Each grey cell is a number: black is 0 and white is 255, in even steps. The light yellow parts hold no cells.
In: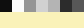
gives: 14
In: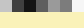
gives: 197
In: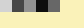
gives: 211
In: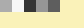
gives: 172
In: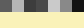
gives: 93
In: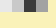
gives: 232
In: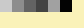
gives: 202
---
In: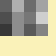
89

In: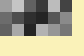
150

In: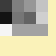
162

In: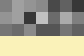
117

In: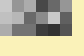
50

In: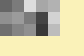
56
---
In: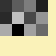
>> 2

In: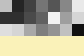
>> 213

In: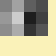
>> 171

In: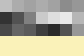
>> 101

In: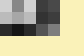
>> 22

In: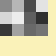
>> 161

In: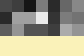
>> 148

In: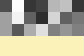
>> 88
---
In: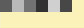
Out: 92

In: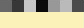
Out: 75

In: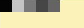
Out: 100

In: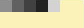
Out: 97

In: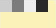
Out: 206

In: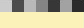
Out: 76

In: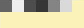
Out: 100

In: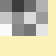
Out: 116

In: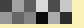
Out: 65
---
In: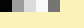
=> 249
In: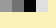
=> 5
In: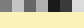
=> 59
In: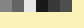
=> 57
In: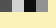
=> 15
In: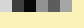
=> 93
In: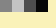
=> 78
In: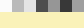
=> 56
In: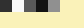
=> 19
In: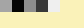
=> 56
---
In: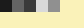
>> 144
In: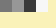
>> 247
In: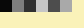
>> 169
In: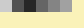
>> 161
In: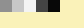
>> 8
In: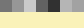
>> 162
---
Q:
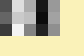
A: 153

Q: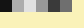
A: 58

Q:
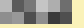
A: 174

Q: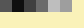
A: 190

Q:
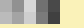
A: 73

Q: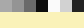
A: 250

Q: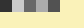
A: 82
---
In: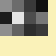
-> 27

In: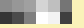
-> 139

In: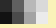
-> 42

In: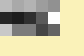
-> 38

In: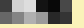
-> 61

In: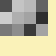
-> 205

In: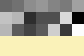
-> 194
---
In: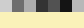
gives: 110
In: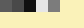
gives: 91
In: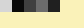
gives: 64
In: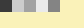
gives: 162
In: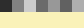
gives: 130
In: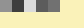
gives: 113
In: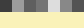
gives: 116
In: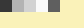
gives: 179
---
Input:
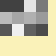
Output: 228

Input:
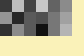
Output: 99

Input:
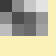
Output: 199

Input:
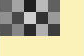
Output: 186

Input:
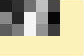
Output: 192

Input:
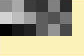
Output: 128

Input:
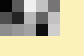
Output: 194
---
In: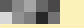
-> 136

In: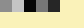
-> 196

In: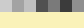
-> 163

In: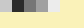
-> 43

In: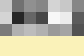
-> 113

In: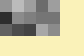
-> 187

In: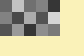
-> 194
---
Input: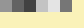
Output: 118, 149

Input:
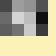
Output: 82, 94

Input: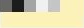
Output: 197, 103

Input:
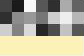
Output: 99, 206

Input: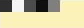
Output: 127, 47

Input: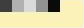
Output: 10, 62

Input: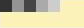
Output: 205, 51
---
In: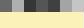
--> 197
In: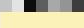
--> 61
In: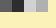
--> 176
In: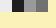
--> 113
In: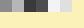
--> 223
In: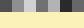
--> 103
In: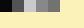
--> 114
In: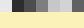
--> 97
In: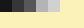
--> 209
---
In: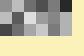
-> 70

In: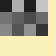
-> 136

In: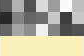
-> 101

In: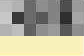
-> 177

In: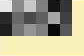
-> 31

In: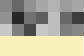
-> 200

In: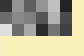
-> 223

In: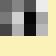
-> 68

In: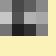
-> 115
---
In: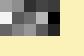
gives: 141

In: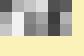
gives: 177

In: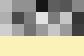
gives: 145

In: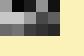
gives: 5

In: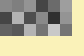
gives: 127

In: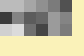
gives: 187

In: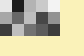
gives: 29

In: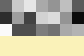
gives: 201

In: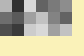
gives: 48
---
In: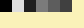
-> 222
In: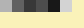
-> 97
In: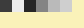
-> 236
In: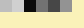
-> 208
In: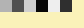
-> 80
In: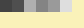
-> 79
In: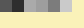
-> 46
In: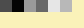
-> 4
